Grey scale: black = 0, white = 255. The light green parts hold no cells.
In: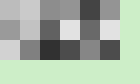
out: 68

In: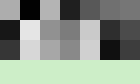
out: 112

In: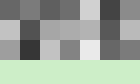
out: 68

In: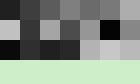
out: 121

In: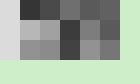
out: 90

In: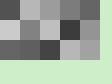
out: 124

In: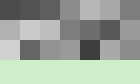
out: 169

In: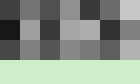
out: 107

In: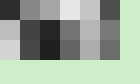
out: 197

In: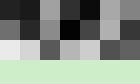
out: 168
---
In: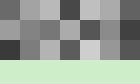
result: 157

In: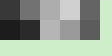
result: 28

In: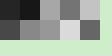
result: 72

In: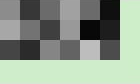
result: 167

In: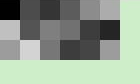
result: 192

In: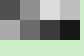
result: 170
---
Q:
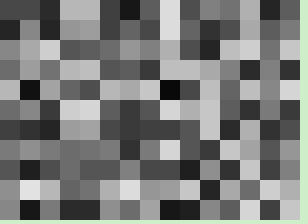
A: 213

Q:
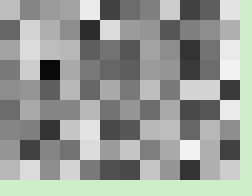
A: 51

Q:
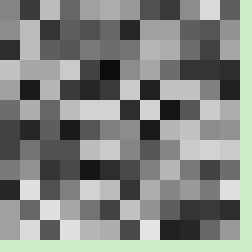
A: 38

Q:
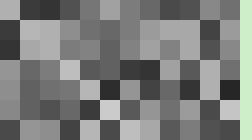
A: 124

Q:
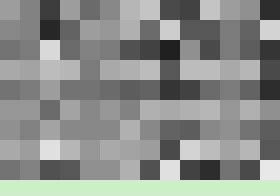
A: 115

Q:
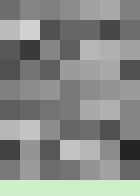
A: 148

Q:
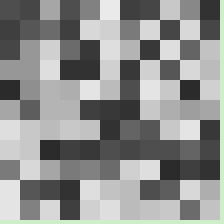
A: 200

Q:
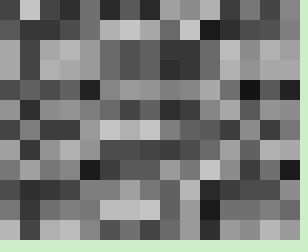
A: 140
